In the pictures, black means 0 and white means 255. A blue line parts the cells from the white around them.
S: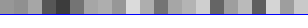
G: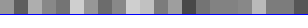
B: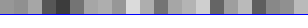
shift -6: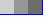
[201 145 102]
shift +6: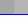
[172 186]
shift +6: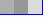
[180 157 225]
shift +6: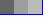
[107 164 192]

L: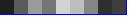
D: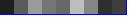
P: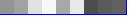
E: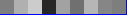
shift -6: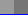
[149 112]
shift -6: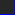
[33]
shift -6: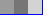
[149 112 205]
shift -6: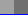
[156 106]
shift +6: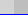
[217 196]
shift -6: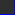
[41]

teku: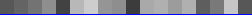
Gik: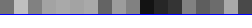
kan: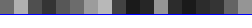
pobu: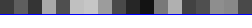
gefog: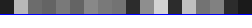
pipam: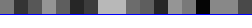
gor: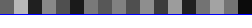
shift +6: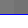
[127 121]
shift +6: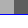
[182 100]
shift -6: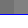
[109 123]
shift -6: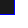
[20]
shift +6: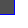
[85]

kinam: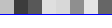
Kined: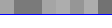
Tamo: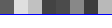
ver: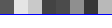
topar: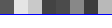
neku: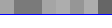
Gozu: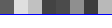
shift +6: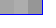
[171 179 156]
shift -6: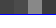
[ 61  69 130  54]
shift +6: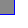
[142]
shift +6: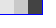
[235 207  73]
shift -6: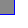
[130]

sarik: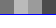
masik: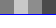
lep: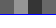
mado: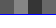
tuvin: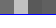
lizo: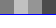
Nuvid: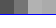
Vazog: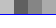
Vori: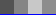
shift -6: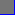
[111]
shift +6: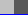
[199  95]
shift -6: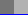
[111 172]
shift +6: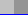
[199 155]
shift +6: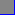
[139]
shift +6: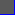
[95]

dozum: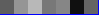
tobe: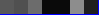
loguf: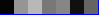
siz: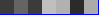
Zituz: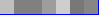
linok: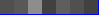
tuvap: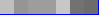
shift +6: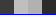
[ 65 197 183  49]
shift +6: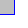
[197]
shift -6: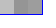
[185 143 151]
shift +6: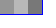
[155 190 126]
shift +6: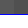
[94 86]

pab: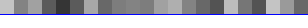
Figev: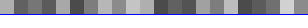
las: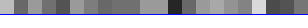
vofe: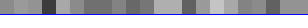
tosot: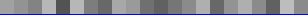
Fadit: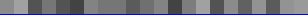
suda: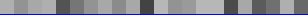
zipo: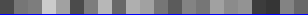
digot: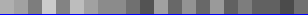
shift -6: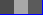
[ 69 162  85]
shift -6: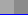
[162 133]

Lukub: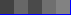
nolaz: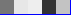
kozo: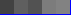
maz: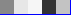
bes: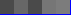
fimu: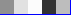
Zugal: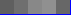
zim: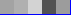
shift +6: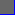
[109]
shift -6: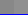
[130 138]
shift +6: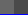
[109  80]

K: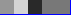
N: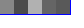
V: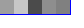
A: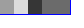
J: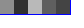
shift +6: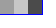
[164 205  81]
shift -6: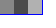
[129  69 171]

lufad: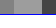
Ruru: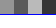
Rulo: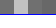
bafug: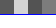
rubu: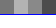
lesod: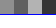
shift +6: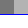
[124 185]
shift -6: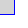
[206]
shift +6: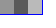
[155  96 192]
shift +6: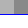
[185 143]
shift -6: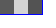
[ 84 206  77]
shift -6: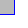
[180]
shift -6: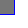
[112]

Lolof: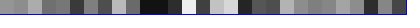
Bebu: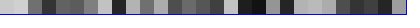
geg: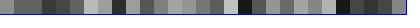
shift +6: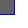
[104]
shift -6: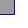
[151]
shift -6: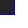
[31]

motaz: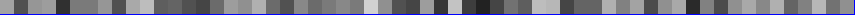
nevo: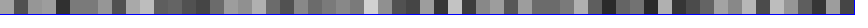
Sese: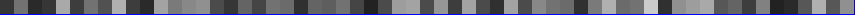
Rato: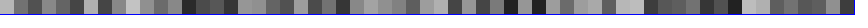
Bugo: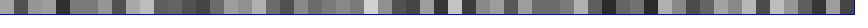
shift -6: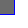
[101]
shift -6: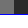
[108  36]
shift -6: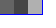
[ 94  63 170]
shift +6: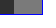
[ 54 128 128]
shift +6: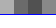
[182 113  87 142]
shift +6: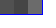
[ 87  75 113]
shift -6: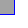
[157]

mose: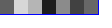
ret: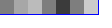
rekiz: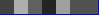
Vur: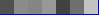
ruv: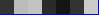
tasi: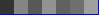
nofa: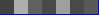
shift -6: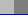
[181 120]
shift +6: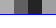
[180 102  42 165]
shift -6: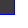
[53]

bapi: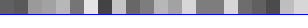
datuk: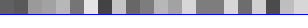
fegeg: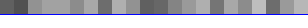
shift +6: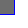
[115]
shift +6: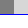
[131 221]
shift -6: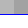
[177 156]

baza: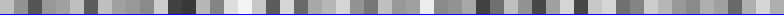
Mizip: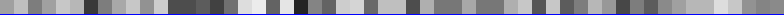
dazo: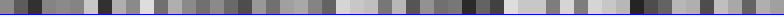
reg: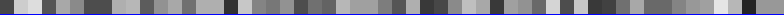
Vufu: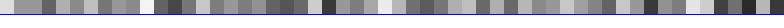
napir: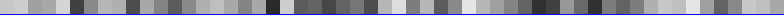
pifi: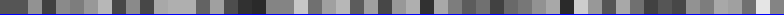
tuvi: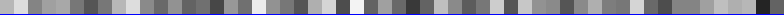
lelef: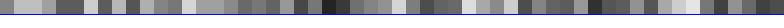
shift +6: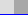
[227 174]
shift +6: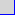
[219]
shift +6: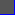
[91]

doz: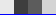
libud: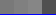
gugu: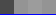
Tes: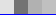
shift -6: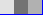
[220 109 171]
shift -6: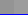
[142 150]
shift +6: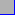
[183]
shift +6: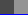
[ 80 154]
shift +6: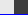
[239  68]

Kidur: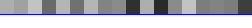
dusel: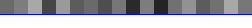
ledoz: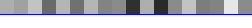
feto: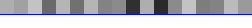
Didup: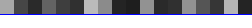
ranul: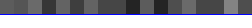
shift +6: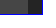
[76 76 42]
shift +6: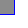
[145]
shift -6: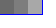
[100 119 162]
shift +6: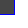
[76]

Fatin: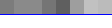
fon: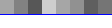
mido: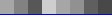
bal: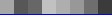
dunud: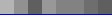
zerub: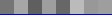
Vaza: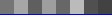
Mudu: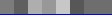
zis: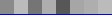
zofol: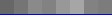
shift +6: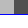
[193  86]
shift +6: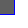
[101]

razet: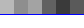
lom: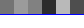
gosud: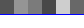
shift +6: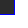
[50]
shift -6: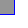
[143]
